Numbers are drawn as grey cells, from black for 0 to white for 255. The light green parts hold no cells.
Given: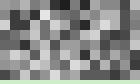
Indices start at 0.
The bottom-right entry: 168
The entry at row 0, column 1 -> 147
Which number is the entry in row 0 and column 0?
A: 157
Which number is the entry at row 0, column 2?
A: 179
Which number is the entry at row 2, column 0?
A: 209
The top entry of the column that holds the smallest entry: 30
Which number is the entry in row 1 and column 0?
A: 136
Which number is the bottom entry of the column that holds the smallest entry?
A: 147
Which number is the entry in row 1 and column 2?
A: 124
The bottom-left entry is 72
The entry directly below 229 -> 113
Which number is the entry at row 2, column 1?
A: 60
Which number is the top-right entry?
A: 189
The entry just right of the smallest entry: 124
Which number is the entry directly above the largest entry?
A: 147
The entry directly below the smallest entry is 113

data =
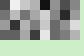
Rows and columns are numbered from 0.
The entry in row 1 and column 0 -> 116
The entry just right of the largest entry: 200
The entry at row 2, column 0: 155
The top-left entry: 78
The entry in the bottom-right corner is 179
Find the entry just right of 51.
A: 179
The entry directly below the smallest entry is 209
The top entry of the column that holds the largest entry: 240
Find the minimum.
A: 18
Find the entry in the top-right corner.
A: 134

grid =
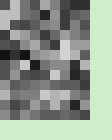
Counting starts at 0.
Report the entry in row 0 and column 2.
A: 115
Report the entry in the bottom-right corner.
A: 70
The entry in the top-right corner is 48
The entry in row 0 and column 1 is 190
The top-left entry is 80
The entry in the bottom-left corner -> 138
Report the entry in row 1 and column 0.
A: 190
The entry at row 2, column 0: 190
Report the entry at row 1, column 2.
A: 115
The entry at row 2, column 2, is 70
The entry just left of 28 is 200
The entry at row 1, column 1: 190
